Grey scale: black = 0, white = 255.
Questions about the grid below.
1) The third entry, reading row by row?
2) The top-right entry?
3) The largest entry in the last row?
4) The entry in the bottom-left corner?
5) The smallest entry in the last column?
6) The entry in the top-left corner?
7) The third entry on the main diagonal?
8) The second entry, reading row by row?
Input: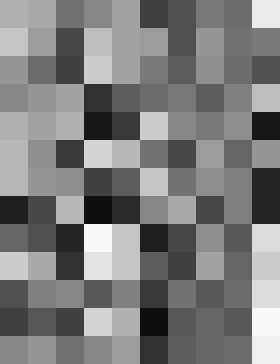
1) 114
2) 234
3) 240
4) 134
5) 23
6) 176
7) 64
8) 169

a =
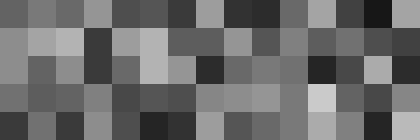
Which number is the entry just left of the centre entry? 149
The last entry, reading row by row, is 186
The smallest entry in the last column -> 44
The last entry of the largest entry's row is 134
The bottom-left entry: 58
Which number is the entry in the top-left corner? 99
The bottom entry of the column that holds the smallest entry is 37
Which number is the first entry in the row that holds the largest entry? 113
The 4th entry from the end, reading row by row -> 171
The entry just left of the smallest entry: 65
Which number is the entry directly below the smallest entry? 78
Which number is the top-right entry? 164
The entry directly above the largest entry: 37
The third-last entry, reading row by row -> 128
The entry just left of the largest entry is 121
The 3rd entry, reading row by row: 105
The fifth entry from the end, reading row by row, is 121
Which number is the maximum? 202
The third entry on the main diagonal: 141

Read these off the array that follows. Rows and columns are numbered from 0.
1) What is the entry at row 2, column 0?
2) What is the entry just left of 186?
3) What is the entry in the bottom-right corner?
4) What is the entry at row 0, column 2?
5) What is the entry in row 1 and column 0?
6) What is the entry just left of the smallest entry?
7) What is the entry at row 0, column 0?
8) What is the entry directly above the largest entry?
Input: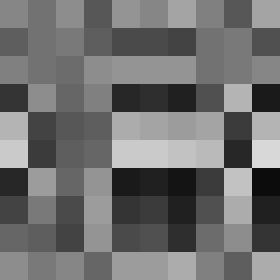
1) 128
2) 194
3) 172
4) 141
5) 94
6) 194
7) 134
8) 180
